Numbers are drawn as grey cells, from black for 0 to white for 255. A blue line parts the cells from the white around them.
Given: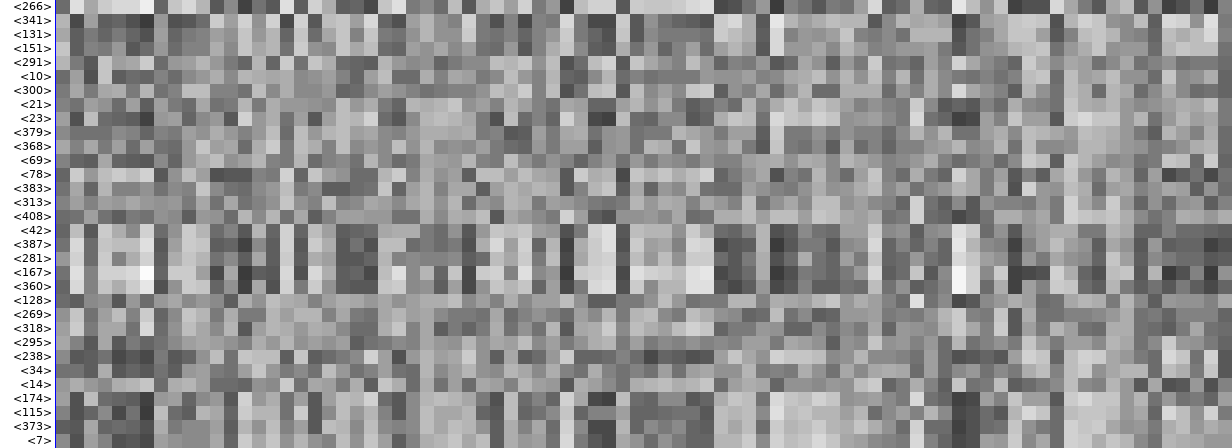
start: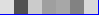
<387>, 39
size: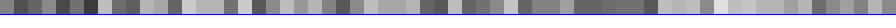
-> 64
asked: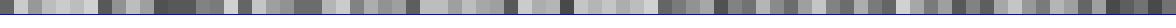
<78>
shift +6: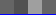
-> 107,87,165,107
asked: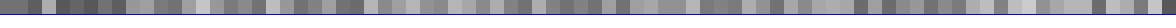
<34>
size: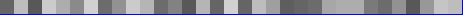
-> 33

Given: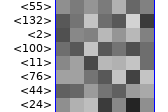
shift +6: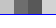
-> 202,116,94,217
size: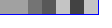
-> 7
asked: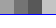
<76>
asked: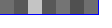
<100>
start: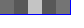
<100>, 0

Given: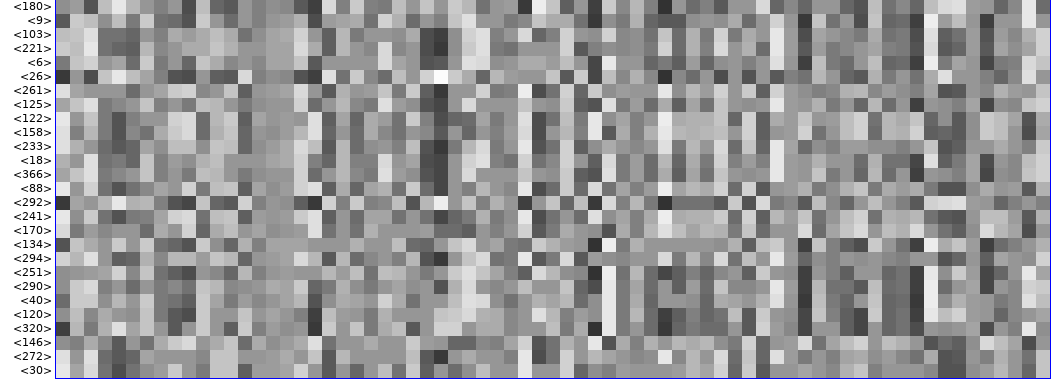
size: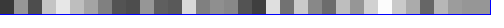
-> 35
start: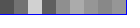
<233>, 34

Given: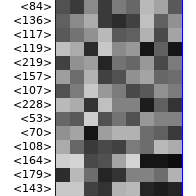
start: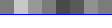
<107>, 1
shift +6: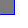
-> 129

